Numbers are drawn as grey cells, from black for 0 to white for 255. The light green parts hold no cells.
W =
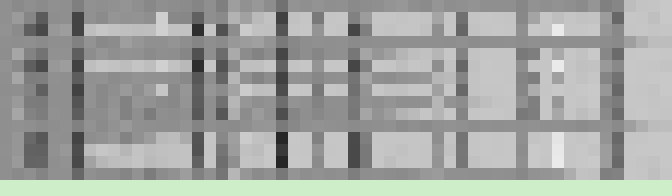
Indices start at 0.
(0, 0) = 144
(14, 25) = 142
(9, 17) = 143
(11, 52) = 197
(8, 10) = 130
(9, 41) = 198
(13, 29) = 73
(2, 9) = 194
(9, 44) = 126
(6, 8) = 146
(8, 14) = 136
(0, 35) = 139
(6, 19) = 182
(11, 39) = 197
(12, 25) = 197
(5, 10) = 189
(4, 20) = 140
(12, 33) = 193
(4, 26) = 134
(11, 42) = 198
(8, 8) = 137
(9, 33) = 179
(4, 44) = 126
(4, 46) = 169
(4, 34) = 190
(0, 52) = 189
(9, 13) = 143
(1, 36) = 165
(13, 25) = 198
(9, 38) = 132
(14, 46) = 151
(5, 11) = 196
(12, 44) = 201
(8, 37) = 147
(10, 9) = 146
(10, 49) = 143
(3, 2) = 143
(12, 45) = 198
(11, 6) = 68
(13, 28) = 198

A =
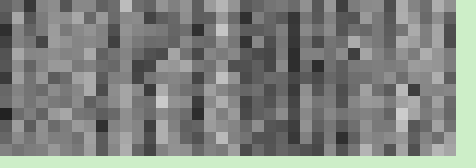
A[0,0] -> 99
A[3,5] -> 146
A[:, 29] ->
[124, 84, 111, 171, 63, 122, 111, 108, 134, 124, 111, 96, 118]
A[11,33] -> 150
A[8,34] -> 173
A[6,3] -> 149
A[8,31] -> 150
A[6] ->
[58, 158, 115, 149, 92, 108, 160, 171, 92, 128, 131, 70, 118, 129, 134, 126, 69, 121, 192, 147, 75, 94, 108, 105, 72, 91, 75, 104, 93, 111, 112, 126, 143, 110, 141, 136, 175, 94]
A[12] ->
[129, 116, 125, 128, 152, 131, 121, 157, 91, 135, 173, 102, 69, 130, 146, 143, 105, 130, 122, 158, 75, 107, 85, 102, 92, 82, 72, 139, 82, 118, 180, 135, 85, 163, 80, 141, 181, 165]
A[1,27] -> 130
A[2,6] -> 137
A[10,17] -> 156
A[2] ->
[47, 131, 100, 123, 156, 121, 137, 147, 130, 80, 147, 133, 127, 121, 102, 110, 48, 120, 197, 130, 93, 93, 100, 127, 58, 137, 112, 139, 85, 111, 104, 121, 93, 117, 171, 127, 165, 78]
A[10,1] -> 157
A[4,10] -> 132
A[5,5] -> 154
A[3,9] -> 64
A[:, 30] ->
[138, 154, 104, 133, 165, 125, 112, 161, 153, 130, 146, 139, 180]
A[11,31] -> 131
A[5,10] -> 139
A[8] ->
[107, 138, 117, 135, 122, 115, 139, 96, 116, 138, 165, 117, 112, 202, 146, 140, 61, 138, 173, 136, 69, 97, 84, 119, 69, 150, 118, 124, 82, 134, 153, 150, 124, 161, 173, 117, 160, 106]
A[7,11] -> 137
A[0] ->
[99, 117, 56, 133, 141, 85, 136, 136, 97, 109, 188, 110, 100, 148, 128, 147, 94, 155, 181, 148, 90, 101, 116, 121, 107, 145, 87, 151, 63, 124, 138, 140, 79, 172, 132, 111, 174, 144]
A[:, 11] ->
[110, 139, 133, 121, 105, 66, 70, 137, 117, 123, 133, 133, 102]
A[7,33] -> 185
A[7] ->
[103, 131, 116, 107, 140, 121, 135, 171, 76, 141, 165, 137, 60, 171, 130, 113, 103, 159, 134, 117, 102, 112, 78, 103, 58, 143, 86, 119, 78, 108, 161, 112, 91, 185, 61, 135, 132, 135]
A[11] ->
[103, 139, 118, 143, 127, 127, 113, 161, 91, 142, 167, 133, 79, 175, 144, 101, 82, 124, 186, 130, 115, 84, 83, 99, 56, 129, 78, 122, 47, 96, 139, 131, 139, 150, 96, 131, 110, 159]
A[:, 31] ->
[140, 122, 121, 121, 132, 127, 126, 112, 150, 123, 121, 131, 135]
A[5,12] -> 71
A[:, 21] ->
[101, 126, 93, 136, 76, 95, 94, 112, 97, 96, 142, 84, 107]
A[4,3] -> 136

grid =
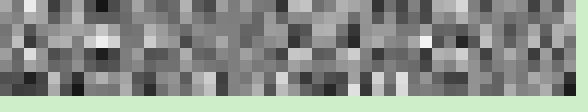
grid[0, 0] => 169
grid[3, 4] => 170
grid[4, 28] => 167
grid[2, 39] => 123
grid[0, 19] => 124
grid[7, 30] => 55
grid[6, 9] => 144
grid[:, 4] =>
[62, 94, 144, 170, 78, 102, 190, 169]
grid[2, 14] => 129
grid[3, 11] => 120
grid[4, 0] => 158
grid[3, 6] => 126
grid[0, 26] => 111
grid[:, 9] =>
[75, 93, 159, 210, 68, 83, 144, 117]
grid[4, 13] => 86
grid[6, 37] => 66
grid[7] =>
[93, 61, 64, 73, 169, 77, 23, 125, 121, 117, 173, 99, 45, 112, 141, 110, 155, 191, 68, 130, 138, 176, 84, 186, 151, 100, 76, 40, 84, 224, 55, 187, 102, 217, 122, 126, 119, 95, 99, 147, 104, 99, 171, 131, 138, 173, 100, 27]
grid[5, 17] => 118
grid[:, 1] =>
[121, 130, 160, 190, 99, 104, 82, 61]
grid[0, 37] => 180
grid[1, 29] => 110
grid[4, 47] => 134
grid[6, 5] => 105
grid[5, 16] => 128
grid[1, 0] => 141
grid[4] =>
[158, 99, 220, 149, 78, 98, 129, 78, 30, 68, 126, 155, 82, 86, 111, 173, 103, 96, 135, 125, 160, 135, 102, 68, 198, 193, 91, 97, 167, 205, 128, 59, 105, 99, 122, 56, 178, 171, 207, 138, 65, 133, 171, 137, 60, 157, 71, 134]
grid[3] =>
[122, 190, 58, 109, 170, 176, 126, 201, 238, 210, 121, 120, 204, 161, 150, 74, 121, 130, 167, 128, 98, 125, 139, 148, 54, 101, 151, 149, 90, 42, 155, 170, 137, 130, 166, 243, 80, 125, 38, 86, 191, 136, 96, 132, 185, 80, 174, 114]
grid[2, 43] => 116
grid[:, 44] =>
[65, 102, 165, 185, 60, 97, 169, 138]
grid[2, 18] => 128
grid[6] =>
[79, 82, 33, 69, 190, 105, 50, 146, 176, 144, 164, 85, 72, 137, 147, 92, 172, 204, 63, 131, 119, 156, 109, 213, 111, 56, 109, 78, 71, 160, 70, 209, 122, 222, 114, 148, 98, 66, 64, 146, 140, 98, 138, 121, 169, 150, 136, 51]
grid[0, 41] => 142
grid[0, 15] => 178
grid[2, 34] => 119

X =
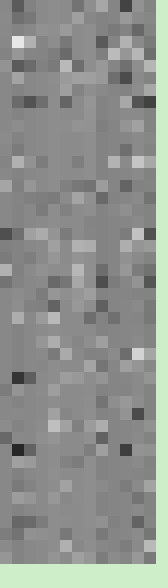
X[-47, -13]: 136
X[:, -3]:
[67, 153, 131, 178, 150, 112, 76, 131, 168, 138, 148, 134, 111, 138, 134, 100, 134, 143, 134, 124, 174, 145, 151, 134, 133, 134, 134, 134, 134, 109, 159, 134, 132, 152, 147, 134, 134, 62, 134, 134, 124, 134, 134, 134, 134, 125, 134]
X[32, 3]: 139
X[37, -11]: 99
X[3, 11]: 138
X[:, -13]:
[136, 138, 137, 136, 131, 147, 136, 136, 136, 136, 136, 139, 136, 132, 136, 165, 136, 136, 136, 79, 128, 123, 177, 115, 136, 136, 136, 136, 136, 136, 136, 136, 124, 136, 136, 140, 104, 136, 136, 136, 136, 136, 136, 136, 125, 138, 150]
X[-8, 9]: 133
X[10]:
[136, 141, 136, 138, 141, 141, 147, 146, 127, 133, 148, 161, 131]
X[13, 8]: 131
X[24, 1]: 140
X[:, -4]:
[133, 133, 122, 133, 187, 133, 111, 133, 135, 135, 133, 133, 133, 179, 133, 133, 131, 136, 133, 133, 133, 133, 133, 124, 133, 133, 112, 133, 133, 139, 134, 133, 133, 142, 133, 133, 133, 133, 133, 133, 133, 133, 133, 129, 133, 133, 139]
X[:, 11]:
[146, 138, 104, 138, 182, 142, 138, 141, 84, 138, 161, 138, 138, 197, 138, 130, 138, 133, 138, 193, 149, 138, 124, 147, 131, 138, 133, 135, 138, 211, 149, 138, 138, 141, 75, 136, 138, 147, 138, 133, 138, 116, 138, 99, 139, 138, 152]
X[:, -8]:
[139, 139, 154, 120, 106, 185, 154, 159, 101, 139, 141, 139, 139, 139, 139, 128, 139, 129, 139, 123, 139, 139, 141, 118, 143, 139, 139, 139, 142, 170, 139, 157, 139, 139, 134, 161, 139, 139, 130, 139, 162, 136, 139, 140, 120, 176, 139]
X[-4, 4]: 141
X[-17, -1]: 136
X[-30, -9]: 141
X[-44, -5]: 90
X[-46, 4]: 141
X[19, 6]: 139
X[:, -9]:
[141, 141, 143, 141, 126, 122, 141, 140, 141, 141, 141, 141, 141, 141, 141, 141, 123, 141, 141, 148, 160, 150, 141, 105, 150, 99, 185, 142, 173, 122, 141, 141, 158, 141, 161, 191, 148, 141, 141, 143, 141, 151, 141, 141, 141, 141, 148]
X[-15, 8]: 131
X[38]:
[136, 160, 154, 138, 141, 130, 124, 142, 131, 133, 134, 138, 130]
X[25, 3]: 128
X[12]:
[136, 123, 136, 138, 141, 139, 139, 142, 131, 133, 111, 138, 131]
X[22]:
[177, 129, 138, 145, 141, 141, 183, 143, 109, 133, 151, 124, 114]
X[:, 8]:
[167, 131, 131, 90, 127, 152, 153, 137, 131, 131, 127, 131, 131, 131, 131, 156, 105, 131, 131, 131, 131, 131, 109, 78, 131, 96, 131, 131, 159, 131, 117, 148, 131, 116, 131, 173, 98, 159, 131, 131, 138, 131, 131, 145, 121, 135, 124]
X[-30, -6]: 142
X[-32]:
[165, 128, 150, 138, 141, 128, 120, 115, 156, 133, 100, 130, 131]
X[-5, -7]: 139
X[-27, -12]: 131

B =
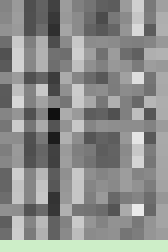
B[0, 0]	132
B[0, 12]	121
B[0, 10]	155
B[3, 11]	127
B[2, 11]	217
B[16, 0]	109
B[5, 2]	135
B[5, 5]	129
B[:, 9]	[92, 120, 102, 139, 156, 152, 125, 124, 176, 80, 142, 93, 99, 98, 139, 137, 104, 84, 146, 145]
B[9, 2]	80
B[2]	[146, 154, 80, 108, 47, 165, 139, 99, 88, 102, 149, 217, 92, 176]
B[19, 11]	125
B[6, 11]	222
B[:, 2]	[79, 80, 80, 127, 137, 135, 80, 131, 129, 80, 118, 80, 78, 82, 133, 133, 133, 82, 133, 122]
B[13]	[135, 152, 82, 105, 64, 158, 131, 115, 97, 98, 142, 213, 118, 166]
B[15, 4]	87
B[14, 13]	165
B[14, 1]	206
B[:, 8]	[96, 75, 88, 142, 113, 129, 88, 142, 119, 98, 145, 99, 93, 97, 132, 143, 154, 108, 131, 142]
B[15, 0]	101
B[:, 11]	[208, 198, 217, 127, 96, 123, 222, 135, 104, 191, 141, 229, 199, 213, 132, 146, 132, 234, 120, 125]
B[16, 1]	196
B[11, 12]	88
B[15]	[101, 194, 133, 194, 87, 150, 198, 133, 143, 137, 157, 146, 125, 163]
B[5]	[90, 211, 135, 178, 110, 129, 192, 144, 129, 152, 146, 123, 157, 153]
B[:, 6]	[128, 139, 139, 200, 207, 192, 133, 204, 201, 154, 200, 141, 127, 131, 200, 198, 198, 118, 202, 188]
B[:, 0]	[132, 136, 146, 110, 81, 90, 139, 91, 90, 133, 118, 142, 126, 135, 100, 101, 109, 144, 94, 109]
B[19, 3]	176
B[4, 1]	209
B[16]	[109, 196, 133, 198, 51, 153, 198, 127, 154, 104, 124, 132, 109, 150]
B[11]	[142, 141, 80, 120, 28, 176, 141, 85, 99, 93, 152, 229, 88, 169]
